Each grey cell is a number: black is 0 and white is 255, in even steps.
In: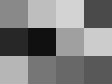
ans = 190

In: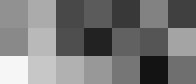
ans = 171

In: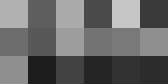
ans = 94

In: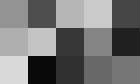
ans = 78

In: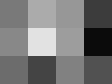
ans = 171

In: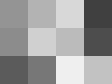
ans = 179

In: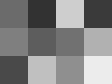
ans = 50

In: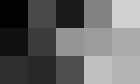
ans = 73

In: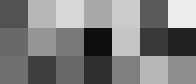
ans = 183

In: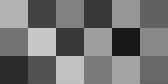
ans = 67
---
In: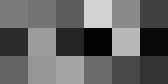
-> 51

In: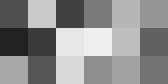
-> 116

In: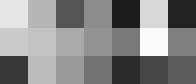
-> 91

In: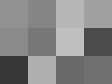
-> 113

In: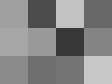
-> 200

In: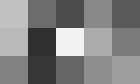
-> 158

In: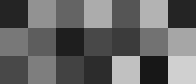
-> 208

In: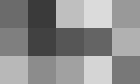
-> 120

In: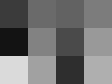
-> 175
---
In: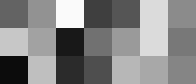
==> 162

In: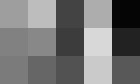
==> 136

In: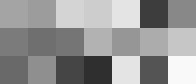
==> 111

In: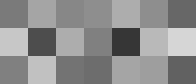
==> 77

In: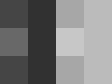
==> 49

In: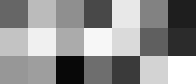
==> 240

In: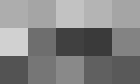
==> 110
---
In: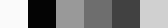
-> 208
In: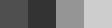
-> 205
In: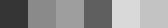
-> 195
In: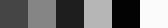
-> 251
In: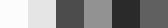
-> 96
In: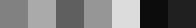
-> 32
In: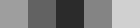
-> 208
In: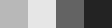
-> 35
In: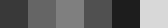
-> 216
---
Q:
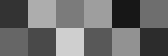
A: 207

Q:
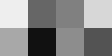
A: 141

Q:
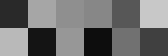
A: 151

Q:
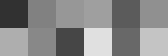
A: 70

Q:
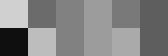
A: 129

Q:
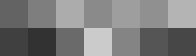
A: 106
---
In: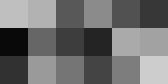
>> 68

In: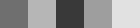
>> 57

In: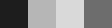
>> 182

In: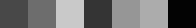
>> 150

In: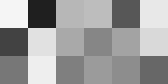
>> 155

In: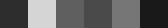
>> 74
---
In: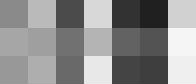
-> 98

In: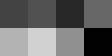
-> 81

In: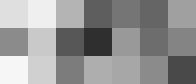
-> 153

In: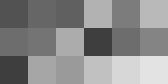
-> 62

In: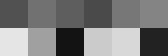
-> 74

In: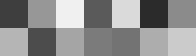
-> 218
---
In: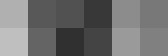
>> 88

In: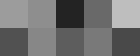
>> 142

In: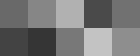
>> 134

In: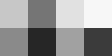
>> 117

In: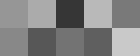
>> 171

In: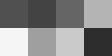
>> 67
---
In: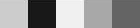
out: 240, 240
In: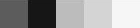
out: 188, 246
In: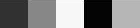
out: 247, 247
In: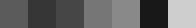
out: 118, 206
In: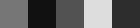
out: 82, 221
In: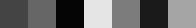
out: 229, 229
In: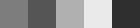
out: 176, 234
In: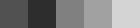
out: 128, 212
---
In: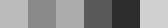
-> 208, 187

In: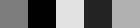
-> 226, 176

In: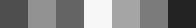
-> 246, 165

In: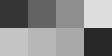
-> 221, 197

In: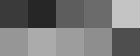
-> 196, 171

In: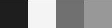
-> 244, 152

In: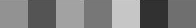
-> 198, 162

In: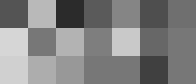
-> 214, 208
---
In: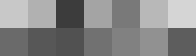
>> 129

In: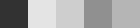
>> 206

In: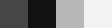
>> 17

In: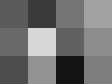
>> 147

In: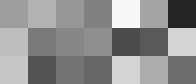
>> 212

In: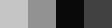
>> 146

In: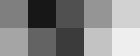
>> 59

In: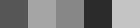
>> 135

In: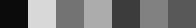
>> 60

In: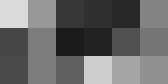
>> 206
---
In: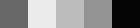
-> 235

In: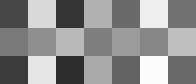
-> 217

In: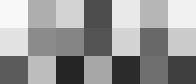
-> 174

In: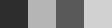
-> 181

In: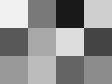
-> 121

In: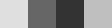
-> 102

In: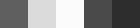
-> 219

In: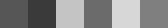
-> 58

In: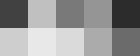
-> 192
